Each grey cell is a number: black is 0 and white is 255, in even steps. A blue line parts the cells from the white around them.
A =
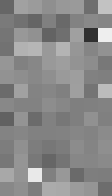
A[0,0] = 102
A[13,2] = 125
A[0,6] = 110
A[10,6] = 132
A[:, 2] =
[155, 101, 145, 182, 135, 136, 131, 130, 107, 129, 125, 120, 233, 125]
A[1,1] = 113
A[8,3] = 129
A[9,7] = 139
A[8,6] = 145
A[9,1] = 134
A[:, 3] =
[143, 128, 99, 153, 153, 143, 134, 141, 129, 129, 119, 102, 128, 171]
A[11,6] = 134
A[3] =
[114, 178, 182, 153, 180, 150, 133, 146]
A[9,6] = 131
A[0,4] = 152
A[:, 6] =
[110, 137, 48, 133, 141, 129, 116, 128, 145, 131, 132, 134, 126, 149]
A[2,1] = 152
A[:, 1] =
[161, 113, 152, 178, 129, 142, 161, 130, 148, 134, 144, 149, 148, 143]
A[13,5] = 155
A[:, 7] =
[194, 133, 238, 146, 120, 127, 188, 130, 128, 139, 143, 138, 125, 109]
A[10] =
[125, 144, 125, 119, 124, 140, 132, 143]
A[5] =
[146, 142, 136, 143, 154, 158, 129, 127]
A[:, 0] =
[102, 122, 117, 114, 150, 146, 107, 136, 97, 131, 125, 119, 168, 136]

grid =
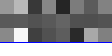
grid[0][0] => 152
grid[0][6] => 91
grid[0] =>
[152, 185, 56, 135, 37, 124, 91, 130]
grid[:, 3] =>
[135, 89, 81]
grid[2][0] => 137
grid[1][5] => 80
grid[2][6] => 168

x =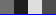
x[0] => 111
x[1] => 29
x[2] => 222
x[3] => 77

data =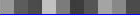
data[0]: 151
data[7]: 164
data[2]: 75

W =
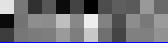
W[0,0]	227
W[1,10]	121
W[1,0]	10
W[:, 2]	[48, 142, 123]
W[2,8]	68
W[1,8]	76
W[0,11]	105
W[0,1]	120
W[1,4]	190

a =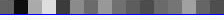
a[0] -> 97
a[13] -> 161
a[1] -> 14
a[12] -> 117
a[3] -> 222

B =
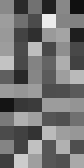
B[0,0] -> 137
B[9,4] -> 158
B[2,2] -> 47
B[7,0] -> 20
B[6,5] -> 90
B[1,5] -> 129
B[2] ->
[153, 67, 47, 154, 164, 30]
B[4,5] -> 65
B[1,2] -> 75
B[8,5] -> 112
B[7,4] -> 156
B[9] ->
[75, 65, 51, 187, 158, 151]
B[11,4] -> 80
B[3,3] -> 73
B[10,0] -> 132
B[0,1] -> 42
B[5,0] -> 95
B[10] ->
[132, 67, 193, 86, 177, 78]
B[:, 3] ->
[33, 236, 154, 73, 100, 91, 77, 156, 85, 187, 86, 86]
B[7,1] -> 55
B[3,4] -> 143
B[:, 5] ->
[16, 129, 30, 72, 65, 186, 90, 148, 112, 151, 78, 169]

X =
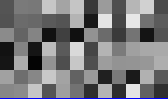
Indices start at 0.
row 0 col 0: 84
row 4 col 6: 79
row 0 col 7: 155
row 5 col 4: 163
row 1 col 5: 180
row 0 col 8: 78
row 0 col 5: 197
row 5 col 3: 200
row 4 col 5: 199
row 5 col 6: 154
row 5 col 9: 26
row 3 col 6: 69
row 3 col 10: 168
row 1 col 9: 231
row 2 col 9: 116
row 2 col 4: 64
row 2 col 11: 83
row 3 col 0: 18
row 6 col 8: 44
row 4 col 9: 148
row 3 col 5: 217
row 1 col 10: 114
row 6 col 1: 139
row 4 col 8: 147
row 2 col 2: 132
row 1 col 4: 84
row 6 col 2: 198

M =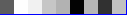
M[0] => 93
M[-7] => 241
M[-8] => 254

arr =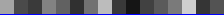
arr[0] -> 165
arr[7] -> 188
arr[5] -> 48
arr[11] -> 90
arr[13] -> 207

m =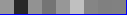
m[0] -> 151
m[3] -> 116
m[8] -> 129
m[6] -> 133
